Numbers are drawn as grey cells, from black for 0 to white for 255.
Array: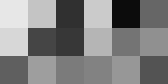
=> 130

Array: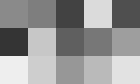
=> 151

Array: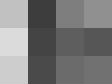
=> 74

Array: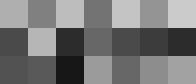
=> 103

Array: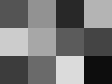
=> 106

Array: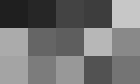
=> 152

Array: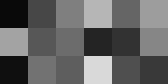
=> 217

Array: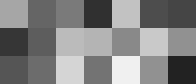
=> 240

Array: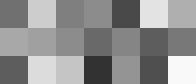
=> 148

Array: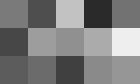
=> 64
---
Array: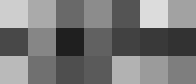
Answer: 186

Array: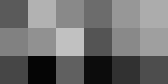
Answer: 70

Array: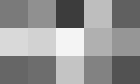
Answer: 102

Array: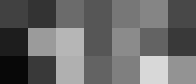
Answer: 8

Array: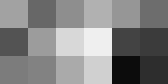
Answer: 124

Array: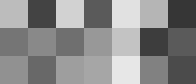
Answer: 145

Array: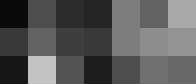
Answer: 23

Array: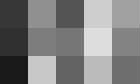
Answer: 26

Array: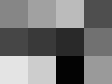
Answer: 228

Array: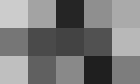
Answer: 191
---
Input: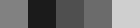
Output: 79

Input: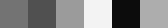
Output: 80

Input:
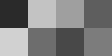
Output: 72

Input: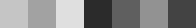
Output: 67

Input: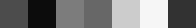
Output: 50

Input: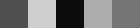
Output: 80

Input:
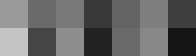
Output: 35

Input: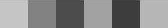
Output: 76
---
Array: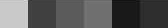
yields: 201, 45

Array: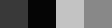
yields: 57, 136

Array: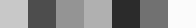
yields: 200, 251

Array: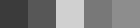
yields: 59, 141

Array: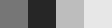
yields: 118, 231

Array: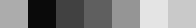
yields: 172, 201

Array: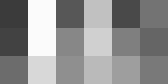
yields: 59, 121
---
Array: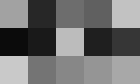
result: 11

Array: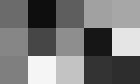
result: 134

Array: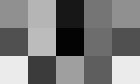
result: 80

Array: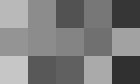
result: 148

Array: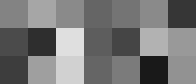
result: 75

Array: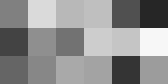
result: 67

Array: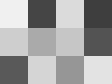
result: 206

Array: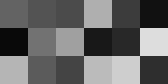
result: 9
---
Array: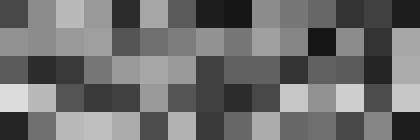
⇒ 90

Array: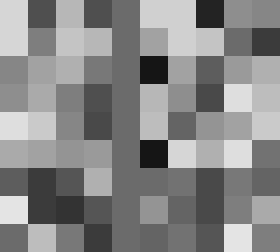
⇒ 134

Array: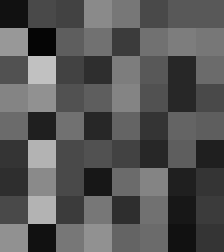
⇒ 81

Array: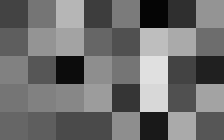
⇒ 129

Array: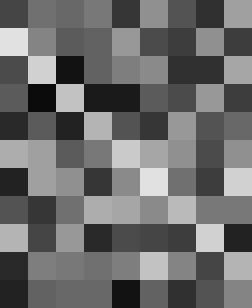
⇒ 75

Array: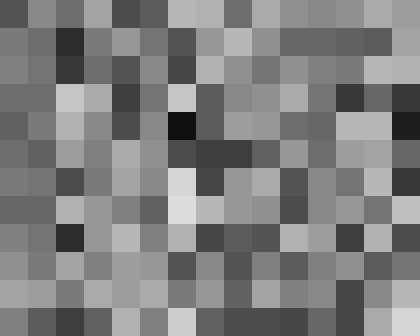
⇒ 128
